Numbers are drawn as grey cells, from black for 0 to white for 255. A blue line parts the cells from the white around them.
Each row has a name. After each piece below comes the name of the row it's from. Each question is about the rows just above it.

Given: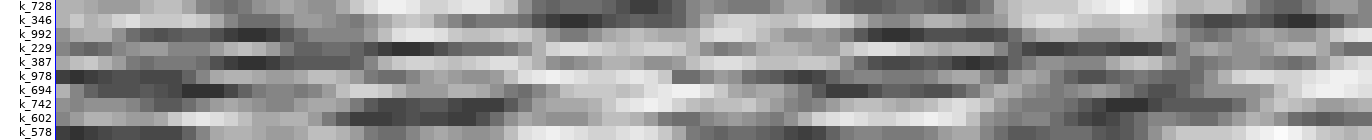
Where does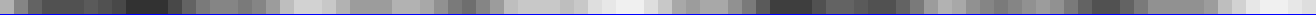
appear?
k_694
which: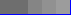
k_602
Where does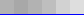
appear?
k_742
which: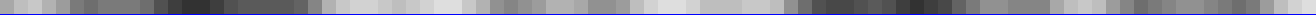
k_387

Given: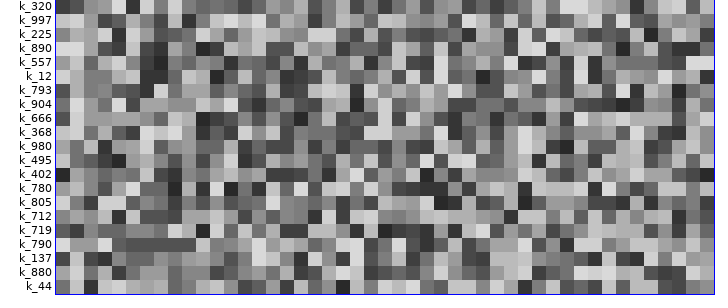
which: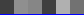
k_904
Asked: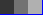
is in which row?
k_12
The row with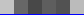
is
k_225
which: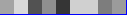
k_790
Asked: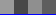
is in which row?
k_712

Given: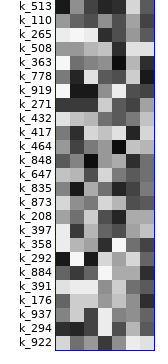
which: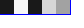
k_292
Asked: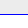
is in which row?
k_391
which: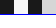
k_292

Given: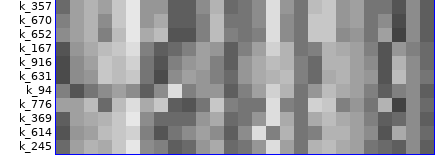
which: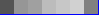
k_614
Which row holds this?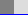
k_652
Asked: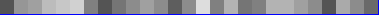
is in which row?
k_614
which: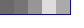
k_369

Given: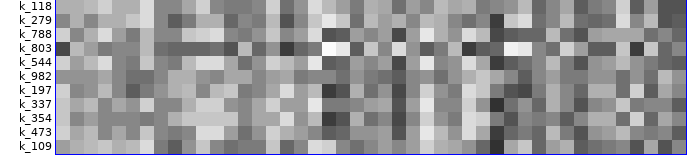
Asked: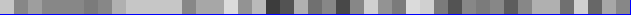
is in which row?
k_354
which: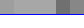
k_788
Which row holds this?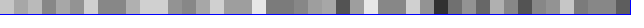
k_337

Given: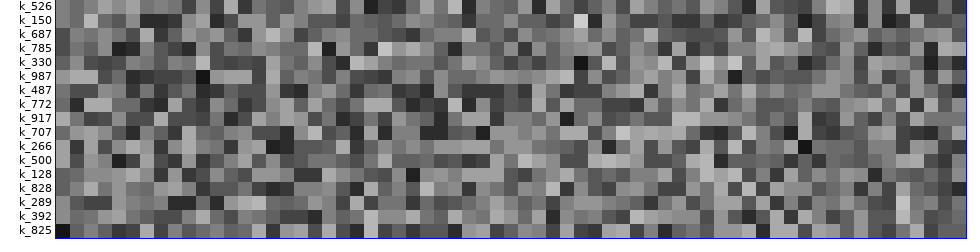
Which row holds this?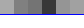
k_266
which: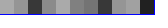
k_266
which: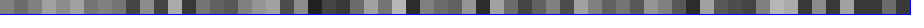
k_526
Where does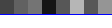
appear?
k_330
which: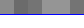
k_487
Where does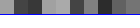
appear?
k_825
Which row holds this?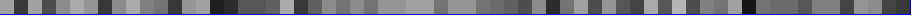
k_266

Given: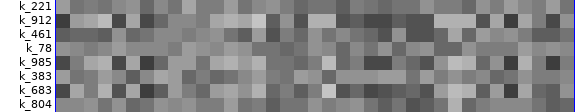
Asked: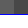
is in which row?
k_912
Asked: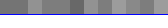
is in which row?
k_221
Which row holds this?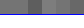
k_221
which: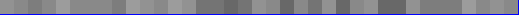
k_78

